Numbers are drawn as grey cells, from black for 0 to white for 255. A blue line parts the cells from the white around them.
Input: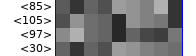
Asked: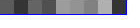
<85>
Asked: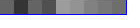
<30>
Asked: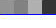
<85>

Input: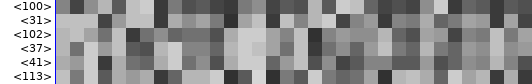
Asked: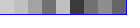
<37>
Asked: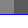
<41>

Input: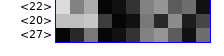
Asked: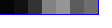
<22>
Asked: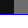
<27>
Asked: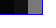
<20>
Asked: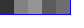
<22>

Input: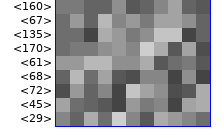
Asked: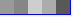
<170>
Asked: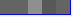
<160>

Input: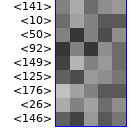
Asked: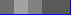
<10>
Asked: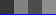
<50>
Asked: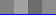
<26>
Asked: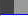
<146>

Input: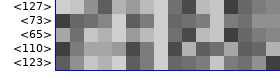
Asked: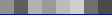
<127>
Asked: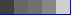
<73>
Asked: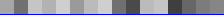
<65>
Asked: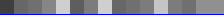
<73>
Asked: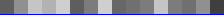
<123>

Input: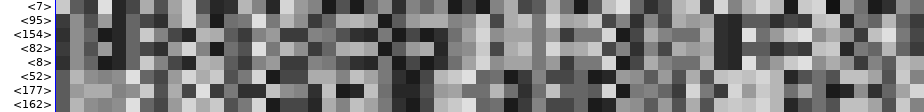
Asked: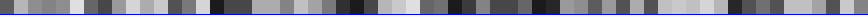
<52>
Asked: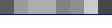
<95>
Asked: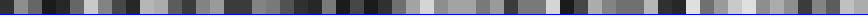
<8>
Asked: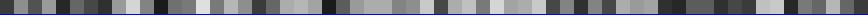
<95>
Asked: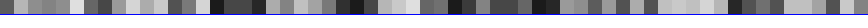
<162>

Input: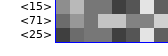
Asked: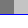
<71>
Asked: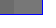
<25>
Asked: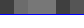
<25>
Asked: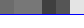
<25>
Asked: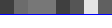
<25>

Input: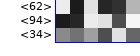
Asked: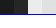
<94>
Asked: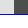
<94>
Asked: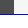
<94>
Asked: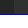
<62>
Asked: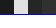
<62>

